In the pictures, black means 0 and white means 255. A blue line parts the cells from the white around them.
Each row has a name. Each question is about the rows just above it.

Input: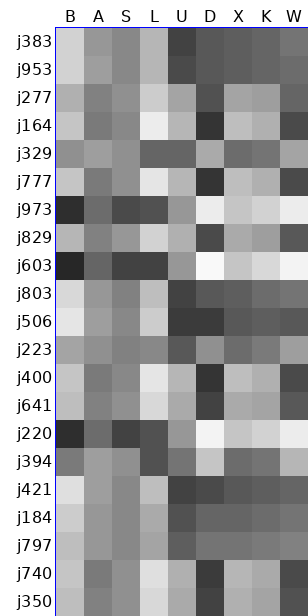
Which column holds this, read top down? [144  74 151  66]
S
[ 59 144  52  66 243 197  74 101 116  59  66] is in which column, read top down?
D
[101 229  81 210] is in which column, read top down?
L
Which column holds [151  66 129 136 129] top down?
S

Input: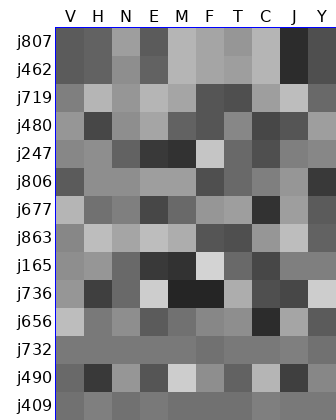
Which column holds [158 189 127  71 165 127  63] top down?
J
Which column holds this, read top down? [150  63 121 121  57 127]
H
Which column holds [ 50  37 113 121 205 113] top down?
M
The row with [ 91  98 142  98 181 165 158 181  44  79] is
j462
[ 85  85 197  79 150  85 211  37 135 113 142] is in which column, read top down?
F
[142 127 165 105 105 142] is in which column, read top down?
N
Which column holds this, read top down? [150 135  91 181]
V

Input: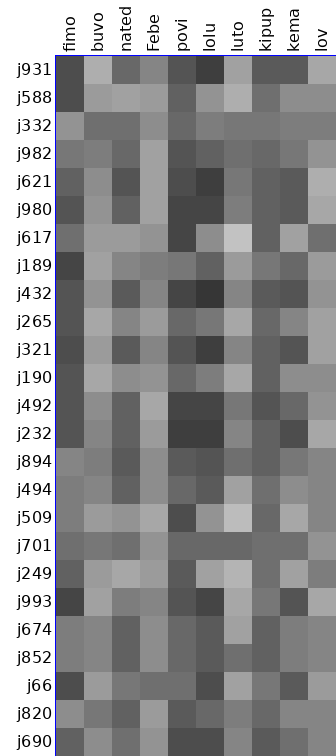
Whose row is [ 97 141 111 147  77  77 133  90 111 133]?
j690
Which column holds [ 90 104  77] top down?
povi
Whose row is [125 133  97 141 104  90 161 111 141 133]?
j494
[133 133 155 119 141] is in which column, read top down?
buvo

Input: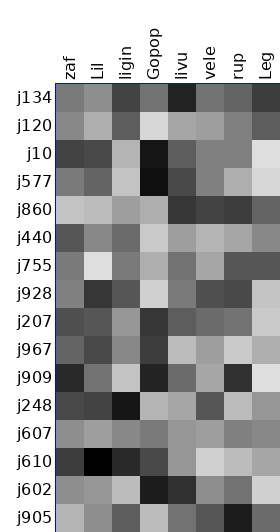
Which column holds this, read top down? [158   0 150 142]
Lil
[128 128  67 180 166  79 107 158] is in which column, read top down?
vele
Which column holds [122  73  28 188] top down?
Gopop
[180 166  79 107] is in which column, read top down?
vele
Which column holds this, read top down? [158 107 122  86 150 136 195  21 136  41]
ligin

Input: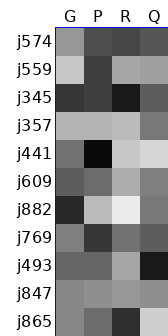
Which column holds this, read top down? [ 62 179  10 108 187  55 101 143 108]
P
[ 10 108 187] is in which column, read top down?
P
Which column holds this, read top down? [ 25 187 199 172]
R
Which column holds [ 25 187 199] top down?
R
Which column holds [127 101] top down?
G

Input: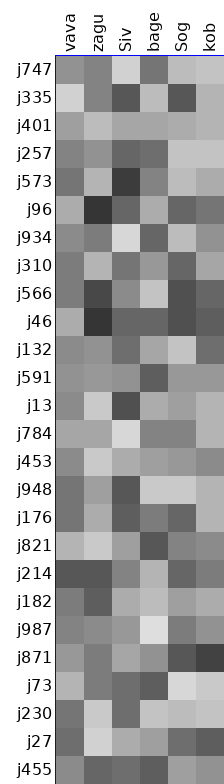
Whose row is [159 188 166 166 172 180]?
j401
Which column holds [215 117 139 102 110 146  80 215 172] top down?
Siv
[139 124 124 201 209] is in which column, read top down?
zagu
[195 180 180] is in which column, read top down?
kob

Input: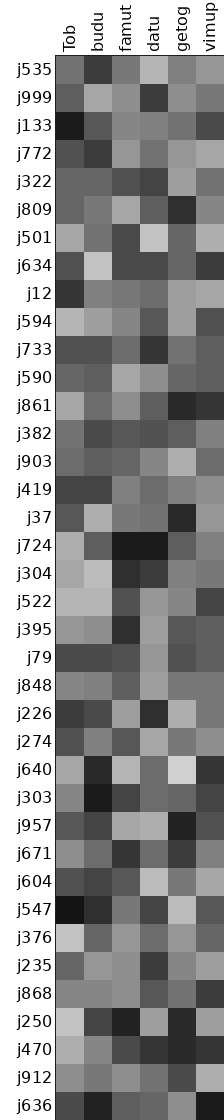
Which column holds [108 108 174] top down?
datu
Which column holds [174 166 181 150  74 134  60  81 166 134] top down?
Tob

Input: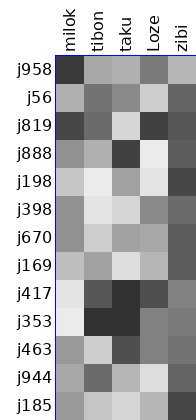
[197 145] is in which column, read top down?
milok
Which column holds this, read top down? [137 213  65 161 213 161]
taku
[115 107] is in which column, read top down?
tibon
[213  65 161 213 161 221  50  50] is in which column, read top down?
taku
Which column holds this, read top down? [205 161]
tibon
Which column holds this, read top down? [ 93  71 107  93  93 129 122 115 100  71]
zibi
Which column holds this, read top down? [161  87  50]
tibon

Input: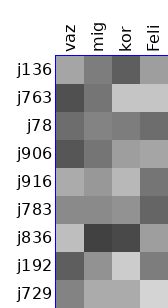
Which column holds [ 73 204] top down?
kor
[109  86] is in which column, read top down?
vaz
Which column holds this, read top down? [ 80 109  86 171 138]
vaz
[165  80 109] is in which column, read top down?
vaz

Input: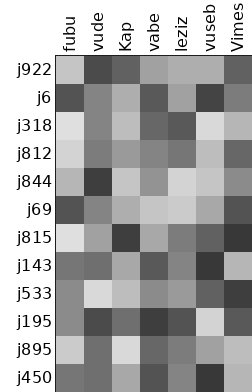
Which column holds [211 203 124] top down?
leziz
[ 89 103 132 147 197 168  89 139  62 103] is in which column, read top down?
vabe
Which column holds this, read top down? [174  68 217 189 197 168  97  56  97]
vuseb
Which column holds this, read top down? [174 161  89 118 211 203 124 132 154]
leziz
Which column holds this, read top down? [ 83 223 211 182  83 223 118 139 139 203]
fubu
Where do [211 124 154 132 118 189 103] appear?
j812

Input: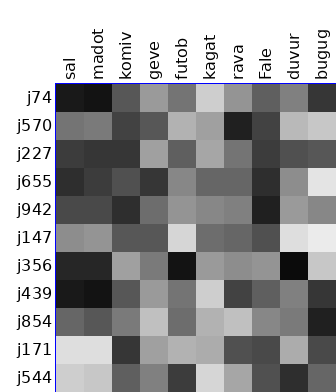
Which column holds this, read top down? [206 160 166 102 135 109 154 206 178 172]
kagat
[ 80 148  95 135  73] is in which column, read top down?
Fale
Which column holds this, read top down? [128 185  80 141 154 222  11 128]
duvur

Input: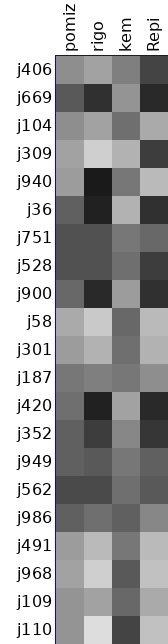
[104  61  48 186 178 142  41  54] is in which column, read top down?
Repi
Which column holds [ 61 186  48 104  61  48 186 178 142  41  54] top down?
Repi
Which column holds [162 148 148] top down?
pomiz
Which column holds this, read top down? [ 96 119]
kem
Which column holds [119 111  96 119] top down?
kem
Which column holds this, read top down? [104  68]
kem
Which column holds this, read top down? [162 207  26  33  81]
rigo

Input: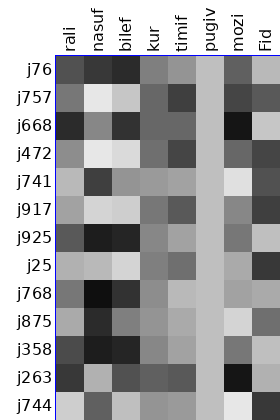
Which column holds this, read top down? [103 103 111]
kur
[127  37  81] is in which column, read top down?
bilef
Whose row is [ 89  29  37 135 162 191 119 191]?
j925
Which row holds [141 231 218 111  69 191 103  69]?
j472
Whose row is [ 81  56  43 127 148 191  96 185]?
j76

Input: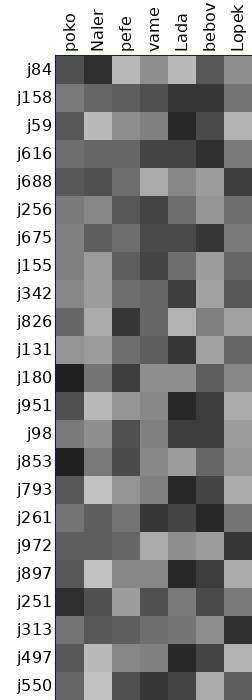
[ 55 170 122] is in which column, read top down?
Lopek
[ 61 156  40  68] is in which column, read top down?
Lada

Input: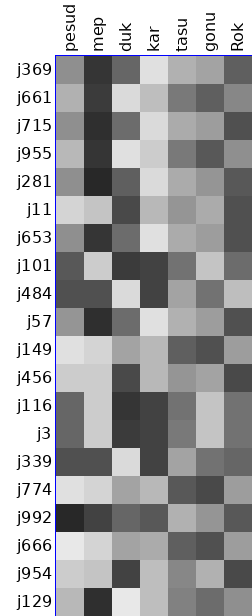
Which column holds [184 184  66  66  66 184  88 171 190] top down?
kar
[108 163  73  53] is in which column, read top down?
duk
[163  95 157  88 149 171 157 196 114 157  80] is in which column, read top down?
gonu
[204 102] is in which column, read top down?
pesud
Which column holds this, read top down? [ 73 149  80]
gonu
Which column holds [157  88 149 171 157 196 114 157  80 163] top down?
gonu
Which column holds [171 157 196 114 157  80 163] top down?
gonu

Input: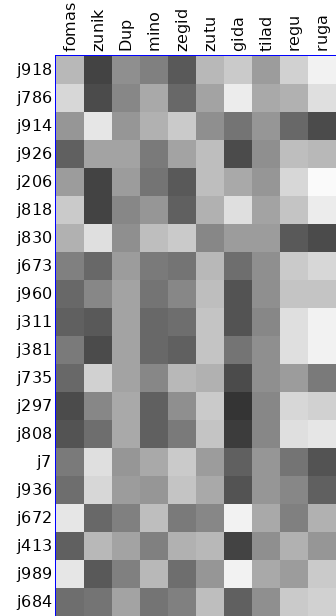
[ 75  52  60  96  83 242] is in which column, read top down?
gida
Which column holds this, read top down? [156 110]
gida

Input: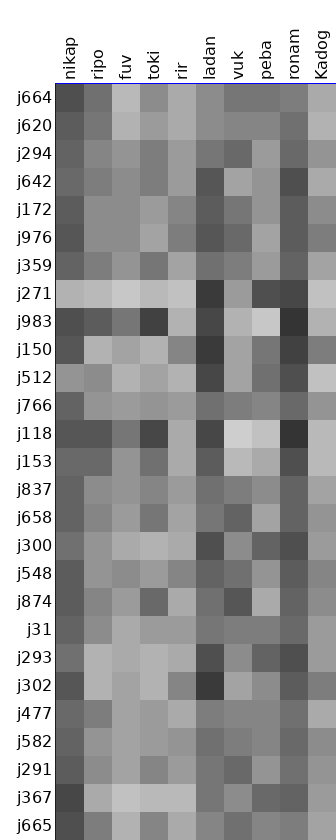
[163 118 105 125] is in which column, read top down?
vuk
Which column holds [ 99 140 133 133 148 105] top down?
peba
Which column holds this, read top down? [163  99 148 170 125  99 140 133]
peba
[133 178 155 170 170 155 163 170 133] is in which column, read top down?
rir
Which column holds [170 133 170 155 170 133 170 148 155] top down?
rir
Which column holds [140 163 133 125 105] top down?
vuk

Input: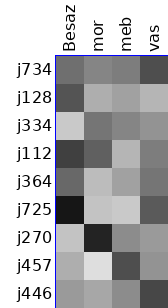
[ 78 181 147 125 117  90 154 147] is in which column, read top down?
vas
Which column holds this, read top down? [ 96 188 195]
mor
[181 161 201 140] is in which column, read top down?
meb
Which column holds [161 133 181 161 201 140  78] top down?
meb

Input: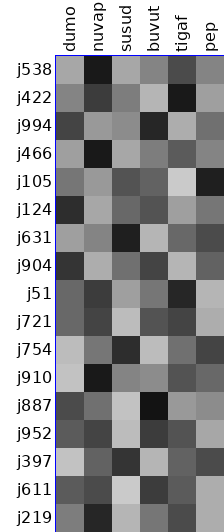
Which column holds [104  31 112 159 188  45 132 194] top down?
susud
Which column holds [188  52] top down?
susud
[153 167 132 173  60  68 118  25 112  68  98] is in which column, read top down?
nuvap
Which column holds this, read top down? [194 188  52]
susud

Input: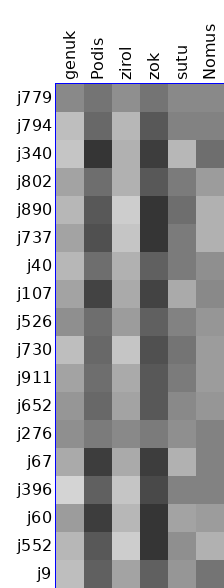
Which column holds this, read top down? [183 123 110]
sutu
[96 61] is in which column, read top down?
Podis

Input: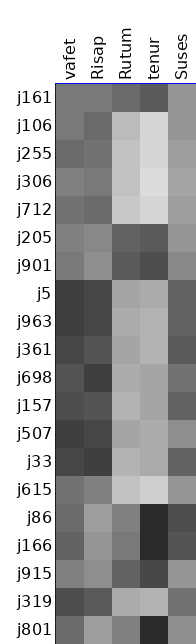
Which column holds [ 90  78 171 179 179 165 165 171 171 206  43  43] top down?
tenur
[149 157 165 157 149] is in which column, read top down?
Suses
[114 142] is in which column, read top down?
Suses
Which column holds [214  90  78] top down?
tenur
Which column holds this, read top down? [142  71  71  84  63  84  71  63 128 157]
Risap
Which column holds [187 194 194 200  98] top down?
Rutum

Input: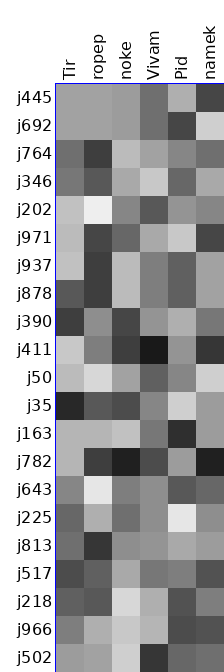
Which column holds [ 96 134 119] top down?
Vivam
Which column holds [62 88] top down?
ropep
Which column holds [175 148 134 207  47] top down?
Pid
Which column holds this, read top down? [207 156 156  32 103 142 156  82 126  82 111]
namek
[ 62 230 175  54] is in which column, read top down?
ropep

